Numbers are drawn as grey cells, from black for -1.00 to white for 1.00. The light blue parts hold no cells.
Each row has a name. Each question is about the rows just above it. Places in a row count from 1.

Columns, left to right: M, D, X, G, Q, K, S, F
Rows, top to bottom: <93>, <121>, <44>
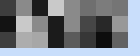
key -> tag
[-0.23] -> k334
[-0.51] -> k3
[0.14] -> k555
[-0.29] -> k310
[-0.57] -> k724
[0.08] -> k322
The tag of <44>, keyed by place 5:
k310
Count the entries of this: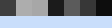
7
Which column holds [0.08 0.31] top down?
X
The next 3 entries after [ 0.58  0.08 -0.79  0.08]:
[-0.45 -0.69  0.19]
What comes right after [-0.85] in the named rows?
[0.58]

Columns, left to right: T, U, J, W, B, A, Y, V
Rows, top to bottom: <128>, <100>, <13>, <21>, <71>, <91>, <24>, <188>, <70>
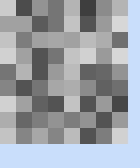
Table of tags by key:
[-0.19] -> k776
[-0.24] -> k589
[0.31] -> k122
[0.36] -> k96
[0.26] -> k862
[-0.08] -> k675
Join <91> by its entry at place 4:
k122
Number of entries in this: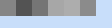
6
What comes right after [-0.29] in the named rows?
[-0.08]
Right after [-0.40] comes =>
[0.15]
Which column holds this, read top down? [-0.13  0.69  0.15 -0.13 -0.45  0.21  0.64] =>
V

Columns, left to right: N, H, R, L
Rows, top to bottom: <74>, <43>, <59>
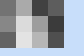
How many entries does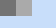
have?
2
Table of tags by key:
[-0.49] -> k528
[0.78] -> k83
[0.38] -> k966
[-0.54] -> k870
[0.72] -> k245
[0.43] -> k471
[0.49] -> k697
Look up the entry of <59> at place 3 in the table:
k471
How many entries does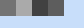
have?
4

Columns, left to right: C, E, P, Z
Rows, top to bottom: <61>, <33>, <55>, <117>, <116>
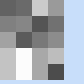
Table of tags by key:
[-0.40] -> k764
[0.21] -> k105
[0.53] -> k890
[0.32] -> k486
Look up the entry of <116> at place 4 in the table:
k764
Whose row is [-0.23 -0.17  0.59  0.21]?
<61>

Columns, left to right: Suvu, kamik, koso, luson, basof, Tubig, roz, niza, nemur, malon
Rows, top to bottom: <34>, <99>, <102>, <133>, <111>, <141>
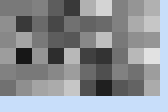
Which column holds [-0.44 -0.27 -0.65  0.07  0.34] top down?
luson
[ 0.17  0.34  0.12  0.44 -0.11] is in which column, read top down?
nemur
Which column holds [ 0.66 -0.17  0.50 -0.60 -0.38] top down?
roz
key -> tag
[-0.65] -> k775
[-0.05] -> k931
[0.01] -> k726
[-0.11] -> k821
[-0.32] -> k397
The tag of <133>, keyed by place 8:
k821
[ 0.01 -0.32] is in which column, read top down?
niza
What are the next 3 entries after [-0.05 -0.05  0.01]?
[-0.27 -0.55  0.39]
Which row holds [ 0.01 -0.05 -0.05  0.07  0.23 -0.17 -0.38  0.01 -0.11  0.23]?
<111>

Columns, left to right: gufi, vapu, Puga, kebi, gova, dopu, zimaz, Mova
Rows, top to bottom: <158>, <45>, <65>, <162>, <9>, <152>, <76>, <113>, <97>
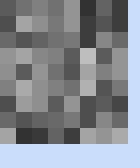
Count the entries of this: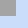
1
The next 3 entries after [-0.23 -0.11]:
[-0.06 -0.51  0.06]
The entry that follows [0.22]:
[0.11]
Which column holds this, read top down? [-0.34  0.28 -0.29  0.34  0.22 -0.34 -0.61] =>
vapu
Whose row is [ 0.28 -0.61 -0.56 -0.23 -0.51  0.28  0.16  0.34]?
<97>

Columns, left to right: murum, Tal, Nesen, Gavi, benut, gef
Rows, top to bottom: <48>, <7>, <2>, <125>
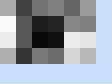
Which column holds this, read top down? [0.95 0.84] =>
murum
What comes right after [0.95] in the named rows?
[-0.31]
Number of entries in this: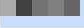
5
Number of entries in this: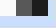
3
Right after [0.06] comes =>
[0.00]
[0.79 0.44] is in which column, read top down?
gef
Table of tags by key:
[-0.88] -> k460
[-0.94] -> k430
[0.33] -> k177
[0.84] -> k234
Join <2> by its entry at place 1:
k234

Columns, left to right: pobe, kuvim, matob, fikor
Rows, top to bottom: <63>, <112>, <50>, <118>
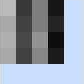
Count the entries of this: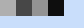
4
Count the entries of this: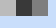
3
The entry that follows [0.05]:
[-0.78]

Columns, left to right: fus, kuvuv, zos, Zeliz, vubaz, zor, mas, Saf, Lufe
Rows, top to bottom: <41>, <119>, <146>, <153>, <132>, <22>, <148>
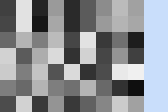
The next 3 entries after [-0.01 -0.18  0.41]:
[-0.01 -0.12  0.41]
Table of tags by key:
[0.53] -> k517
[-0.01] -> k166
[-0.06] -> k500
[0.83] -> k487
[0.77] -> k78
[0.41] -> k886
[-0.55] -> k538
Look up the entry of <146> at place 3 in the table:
k166

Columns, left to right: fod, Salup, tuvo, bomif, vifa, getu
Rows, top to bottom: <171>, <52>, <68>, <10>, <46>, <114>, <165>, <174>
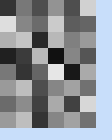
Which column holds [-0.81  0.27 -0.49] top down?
vifa
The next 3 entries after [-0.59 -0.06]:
[-0.39  0.15 -0.39]
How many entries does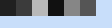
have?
6
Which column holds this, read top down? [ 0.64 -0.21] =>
getu
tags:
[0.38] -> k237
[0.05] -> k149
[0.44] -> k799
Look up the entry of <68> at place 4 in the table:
k799
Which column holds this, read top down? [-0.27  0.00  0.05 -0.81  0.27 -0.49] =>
vifa

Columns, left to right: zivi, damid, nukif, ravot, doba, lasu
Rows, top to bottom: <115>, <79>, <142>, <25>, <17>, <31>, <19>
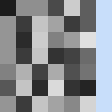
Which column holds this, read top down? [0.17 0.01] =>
zivi
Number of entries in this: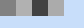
4
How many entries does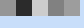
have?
5
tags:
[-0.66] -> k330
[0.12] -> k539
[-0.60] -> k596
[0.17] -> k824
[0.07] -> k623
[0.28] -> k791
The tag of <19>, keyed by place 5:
k623
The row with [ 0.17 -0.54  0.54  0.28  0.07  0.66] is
<19>

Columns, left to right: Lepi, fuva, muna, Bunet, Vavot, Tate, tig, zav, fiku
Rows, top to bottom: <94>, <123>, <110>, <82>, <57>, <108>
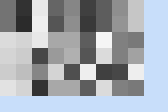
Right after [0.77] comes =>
[0.66]
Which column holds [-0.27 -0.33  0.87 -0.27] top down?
Tate
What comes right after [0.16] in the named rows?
[0.55]
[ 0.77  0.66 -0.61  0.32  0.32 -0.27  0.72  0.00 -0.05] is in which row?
<108>
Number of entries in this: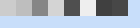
8

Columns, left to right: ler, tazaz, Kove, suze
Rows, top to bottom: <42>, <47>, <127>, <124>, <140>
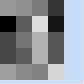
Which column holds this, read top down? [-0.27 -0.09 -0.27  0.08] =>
tazaz
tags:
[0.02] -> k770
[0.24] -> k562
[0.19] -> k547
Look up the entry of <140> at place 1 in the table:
k562
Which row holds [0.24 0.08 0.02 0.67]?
<140>
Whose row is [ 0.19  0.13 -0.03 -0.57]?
<42>
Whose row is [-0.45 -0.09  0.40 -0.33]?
<127>

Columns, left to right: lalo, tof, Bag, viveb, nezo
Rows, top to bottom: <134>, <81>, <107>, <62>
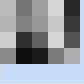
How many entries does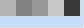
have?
5
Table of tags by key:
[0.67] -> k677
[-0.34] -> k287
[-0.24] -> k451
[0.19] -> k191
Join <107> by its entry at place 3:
k451
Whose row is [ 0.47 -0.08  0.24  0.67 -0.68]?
<134>

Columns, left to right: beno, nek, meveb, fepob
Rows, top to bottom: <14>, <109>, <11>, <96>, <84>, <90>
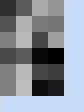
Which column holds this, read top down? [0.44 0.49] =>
nek
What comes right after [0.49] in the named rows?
[-0.90]
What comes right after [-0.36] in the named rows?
[0.39]
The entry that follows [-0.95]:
[-1.00]
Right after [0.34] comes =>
[0.18]

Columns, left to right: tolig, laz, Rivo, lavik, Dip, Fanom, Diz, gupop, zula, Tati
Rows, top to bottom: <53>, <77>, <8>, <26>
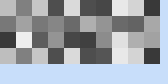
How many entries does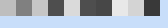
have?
10
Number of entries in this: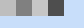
4
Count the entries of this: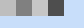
4
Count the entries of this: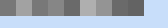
9

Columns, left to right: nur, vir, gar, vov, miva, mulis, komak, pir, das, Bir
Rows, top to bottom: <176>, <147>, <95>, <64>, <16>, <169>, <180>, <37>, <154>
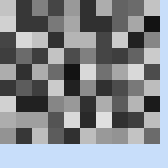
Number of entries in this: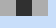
3
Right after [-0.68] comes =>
[0.76]
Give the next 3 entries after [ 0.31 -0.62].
[-0.62 -0.22  0.31]
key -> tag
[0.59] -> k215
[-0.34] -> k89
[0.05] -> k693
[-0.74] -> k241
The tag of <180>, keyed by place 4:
k693
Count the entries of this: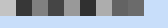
9
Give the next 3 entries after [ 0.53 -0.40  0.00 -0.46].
[-0.51 -0.22  0.59]

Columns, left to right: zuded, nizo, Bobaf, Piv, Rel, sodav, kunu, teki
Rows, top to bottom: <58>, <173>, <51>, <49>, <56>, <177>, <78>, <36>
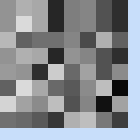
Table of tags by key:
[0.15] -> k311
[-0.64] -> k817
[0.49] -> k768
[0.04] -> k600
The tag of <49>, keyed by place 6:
k600
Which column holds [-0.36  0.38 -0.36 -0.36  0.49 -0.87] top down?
kunu
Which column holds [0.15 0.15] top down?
zuded
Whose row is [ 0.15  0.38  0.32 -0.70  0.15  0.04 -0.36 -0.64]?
<49>
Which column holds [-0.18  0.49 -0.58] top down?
Piv

